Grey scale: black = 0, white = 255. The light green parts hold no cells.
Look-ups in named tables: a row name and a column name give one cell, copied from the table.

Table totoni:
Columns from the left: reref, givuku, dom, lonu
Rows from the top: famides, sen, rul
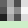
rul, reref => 32
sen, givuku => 188
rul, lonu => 219
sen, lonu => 247
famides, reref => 99
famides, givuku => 165
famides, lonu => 222
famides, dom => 78
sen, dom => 140
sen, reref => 82
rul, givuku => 166
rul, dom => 81

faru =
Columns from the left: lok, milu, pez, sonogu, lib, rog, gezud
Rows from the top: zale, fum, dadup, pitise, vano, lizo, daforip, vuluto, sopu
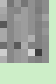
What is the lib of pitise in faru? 144
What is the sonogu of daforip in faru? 171
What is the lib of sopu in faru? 134
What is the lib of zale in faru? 144
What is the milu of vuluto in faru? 136
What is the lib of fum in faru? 144
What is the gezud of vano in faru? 149
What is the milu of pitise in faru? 136
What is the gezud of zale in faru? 139
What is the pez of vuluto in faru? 151
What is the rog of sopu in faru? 127
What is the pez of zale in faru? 151
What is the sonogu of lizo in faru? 157
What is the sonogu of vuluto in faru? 157
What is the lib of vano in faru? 144
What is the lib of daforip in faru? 129
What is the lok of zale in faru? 186
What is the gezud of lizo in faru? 139
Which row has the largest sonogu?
daforip

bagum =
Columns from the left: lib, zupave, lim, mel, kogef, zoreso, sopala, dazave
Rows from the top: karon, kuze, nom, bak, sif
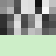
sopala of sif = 91
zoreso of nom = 213
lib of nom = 50
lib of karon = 136
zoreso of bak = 221
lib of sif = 37
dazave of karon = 194
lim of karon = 84
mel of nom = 77
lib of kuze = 146
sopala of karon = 230
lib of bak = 49
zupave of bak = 115
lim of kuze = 75
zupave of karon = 145
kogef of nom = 134
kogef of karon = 220
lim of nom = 204
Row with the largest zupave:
kuze

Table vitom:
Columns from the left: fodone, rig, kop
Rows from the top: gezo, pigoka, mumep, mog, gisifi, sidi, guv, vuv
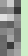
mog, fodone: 106
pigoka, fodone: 126
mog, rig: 95
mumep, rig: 202
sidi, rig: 164
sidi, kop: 110
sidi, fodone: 104
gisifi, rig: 146
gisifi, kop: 108
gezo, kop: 97
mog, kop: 136
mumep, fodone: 224
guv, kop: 151
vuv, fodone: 103
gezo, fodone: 158
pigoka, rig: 134
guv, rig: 58
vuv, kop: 164
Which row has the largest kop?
vuv

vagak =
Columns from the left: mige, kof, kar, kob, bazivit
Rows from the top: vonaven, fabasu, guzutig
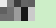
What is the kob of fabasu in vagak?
22
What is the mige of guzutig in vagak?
112
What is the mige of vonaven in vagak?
234
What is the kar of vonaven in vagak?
60
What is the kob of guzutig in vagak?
22
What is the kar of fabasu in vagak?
156
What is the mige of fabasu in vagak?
96
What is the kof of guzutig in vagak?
113
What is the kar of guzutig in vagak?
156
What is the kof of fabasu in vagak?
114

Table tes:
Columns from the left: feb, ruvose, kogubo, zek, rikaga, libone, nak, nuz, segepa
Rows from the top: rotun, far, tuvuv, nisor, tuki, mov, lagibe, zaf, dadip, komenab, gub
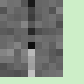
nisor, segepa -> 80
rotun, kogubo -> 114
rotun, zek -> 85
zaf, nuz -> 90
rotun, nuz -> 112
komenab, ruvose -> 94
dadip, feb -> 118
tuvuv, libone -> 93
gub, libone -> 97
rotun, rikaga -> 24
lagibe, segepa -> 124
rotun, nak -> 104
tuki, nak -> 89
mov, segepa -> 116
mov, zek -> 105
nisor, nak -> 104
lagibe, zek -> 105
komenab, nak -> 96
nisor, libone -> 115

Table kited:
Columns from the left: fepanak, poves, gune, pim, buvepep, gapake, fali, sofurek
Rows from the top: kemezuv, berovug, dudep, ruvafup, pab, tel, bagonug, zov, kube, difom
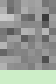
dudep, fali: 58
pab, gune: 117
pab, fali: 183
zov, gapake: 135
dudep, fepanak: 202
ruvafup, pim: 135
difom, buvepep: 127
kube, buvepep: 137
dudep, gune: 163
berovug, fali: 152
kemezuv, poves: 116
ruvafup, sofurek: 150
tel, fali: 99
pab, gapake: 143
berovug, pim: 173
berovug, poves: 107
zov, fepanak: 102
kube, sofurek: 154
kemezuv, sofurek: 128
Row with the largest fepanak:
dudep

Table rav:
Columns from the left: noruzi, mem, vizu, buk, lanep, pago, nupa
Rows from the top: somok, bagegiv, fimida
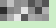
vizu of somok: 141
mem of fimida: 174
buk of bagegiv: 226
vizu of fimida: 229
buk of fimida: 90
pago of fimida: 157
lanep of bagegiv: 141
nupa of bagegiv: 175
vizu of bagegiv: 145
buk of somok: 148
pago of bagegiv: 71
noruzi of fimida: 118
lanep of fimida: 169
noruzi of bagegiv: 43

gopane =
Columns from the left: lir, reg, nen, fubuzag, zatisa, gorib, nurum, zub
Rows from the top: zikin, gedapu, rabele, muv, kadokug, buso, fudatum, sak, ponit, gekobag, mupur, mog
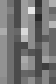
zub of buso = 103
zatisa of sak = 84
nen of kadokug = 104
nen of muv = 75
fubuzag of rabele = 158
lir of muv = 146
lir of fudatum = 146
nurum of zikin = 135
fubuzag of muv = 158
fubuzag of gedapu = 158
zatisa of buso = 141
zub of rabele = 126
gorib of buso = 73
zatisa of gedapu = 231
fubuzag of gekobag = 158
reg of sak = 111
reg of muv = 111
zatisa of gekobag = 141
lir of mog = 139
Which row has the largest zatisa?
gedapu

